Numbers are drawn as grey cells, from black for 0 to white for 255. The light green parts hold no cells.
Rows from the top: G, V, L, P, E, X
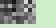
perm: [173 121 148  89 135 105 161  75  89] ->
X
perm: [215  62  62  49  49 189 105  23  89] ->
G
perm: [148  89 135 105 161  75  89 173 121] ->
X

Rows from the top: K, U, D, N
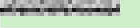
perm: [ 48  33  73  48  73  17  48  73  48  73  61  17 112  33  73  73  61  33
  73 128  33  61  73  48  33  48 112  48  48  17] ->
D
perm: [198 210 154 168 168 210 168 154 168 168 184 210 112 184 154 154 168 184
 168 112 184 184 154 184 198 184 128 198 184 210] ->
K
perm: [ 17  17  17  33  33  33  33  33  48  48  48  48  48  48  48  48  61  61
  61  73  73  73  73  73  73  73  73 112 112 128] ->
D
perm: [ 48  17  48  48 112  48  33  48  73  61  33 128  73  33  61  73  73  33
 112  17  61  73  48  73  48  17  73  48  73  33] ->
D
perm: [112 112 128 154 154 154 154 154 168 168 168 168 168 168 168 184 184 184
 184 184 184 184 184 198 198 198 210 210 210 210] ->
K

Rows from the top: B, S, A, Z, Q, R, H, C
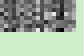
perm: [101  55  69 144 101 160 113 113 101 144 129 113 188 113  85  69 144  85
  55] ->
H
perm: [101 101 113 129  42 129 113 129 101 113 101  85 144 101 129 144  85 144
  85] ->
S
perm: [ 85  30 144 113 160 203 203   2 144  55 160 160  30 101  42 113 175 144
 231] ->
C
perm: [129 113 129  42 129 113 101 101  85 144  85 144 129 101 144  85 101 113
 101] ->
S
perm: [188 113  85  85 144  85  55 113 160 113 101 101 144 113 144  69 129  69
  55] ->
B

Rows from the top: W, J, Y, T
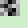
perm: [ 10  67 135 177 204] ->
Y
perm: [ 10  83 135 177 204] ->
W
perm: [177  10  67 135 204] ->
Y
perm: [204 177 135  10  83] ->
W
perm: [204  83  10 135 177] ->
W

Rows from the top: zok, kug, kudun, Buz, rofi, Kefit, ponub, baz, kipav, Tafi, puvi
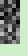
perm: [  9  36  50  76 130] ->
kug
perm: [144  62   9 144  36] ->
zok
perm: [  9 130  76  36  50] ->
kug
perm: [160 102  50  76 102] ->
ponub

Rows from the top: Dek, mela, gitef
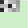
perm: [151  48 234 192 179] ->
Dek
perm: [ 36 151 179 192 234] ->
gitef
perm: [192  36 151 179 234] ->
gitef

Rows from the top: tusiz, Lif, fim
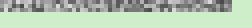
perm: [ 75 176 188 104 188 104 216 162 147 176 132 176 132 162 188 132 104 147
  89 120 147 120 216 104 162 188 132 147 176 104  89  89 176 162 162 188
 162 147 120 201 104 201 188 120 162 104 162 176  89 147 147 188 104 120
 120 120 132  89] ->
fim
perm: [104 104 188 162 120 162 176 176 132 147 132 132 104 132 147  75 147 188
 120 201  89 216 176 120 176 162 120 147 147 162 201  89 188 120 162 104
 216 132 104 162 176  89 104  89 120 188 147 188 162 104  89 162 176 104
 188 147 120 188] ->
fim
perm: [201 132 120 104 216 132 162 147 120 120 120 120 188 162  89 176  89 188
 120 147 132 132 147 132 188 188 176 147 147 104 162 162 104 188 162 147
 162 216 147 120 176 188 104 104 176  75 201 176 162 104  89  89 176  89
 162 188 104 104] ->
fim
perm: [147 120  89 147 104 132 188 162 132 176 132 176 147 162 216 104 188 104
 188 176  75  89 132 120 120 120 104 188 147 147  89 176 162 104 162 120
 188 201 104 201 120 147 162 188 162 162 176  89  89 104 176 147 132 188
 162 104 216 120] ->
fim
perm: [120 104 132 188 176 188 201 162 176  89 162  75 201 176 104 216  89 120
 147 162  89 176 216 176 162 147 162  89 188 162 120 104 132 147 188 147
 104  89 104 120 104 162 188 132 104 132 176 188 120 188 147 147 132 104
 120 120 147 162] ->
fim
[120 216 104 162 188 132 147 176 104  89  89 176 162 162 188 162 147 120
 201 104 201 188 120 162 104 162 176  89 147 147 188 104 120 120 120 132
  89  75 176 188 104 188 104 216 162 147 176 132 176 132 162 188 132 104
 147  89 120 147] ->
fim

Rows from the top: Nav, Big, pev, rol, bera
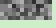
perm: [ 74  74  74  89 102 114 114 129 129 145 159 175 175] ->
bera
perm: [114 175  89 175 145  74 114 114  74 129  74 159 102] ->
rol
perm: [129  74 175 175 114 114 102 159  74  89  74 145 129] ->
bera

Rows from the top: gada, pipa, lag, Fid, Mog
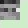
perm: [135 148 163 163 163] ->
pipa
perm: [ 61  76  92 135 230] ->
lag
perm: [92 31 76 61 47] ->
gada
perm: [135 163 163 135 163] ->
Mog

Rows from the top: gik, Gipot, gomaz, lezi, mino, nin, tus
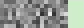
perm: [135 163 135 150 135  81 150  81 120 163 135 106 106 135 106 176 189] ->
gomaz
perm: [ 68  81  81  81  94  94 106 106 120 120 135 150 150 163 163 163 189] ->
nin
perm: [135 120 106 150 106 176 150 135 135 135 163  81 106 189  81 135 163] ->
gomaz
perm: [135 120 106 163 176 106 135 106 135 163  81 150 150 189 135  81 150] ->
gik

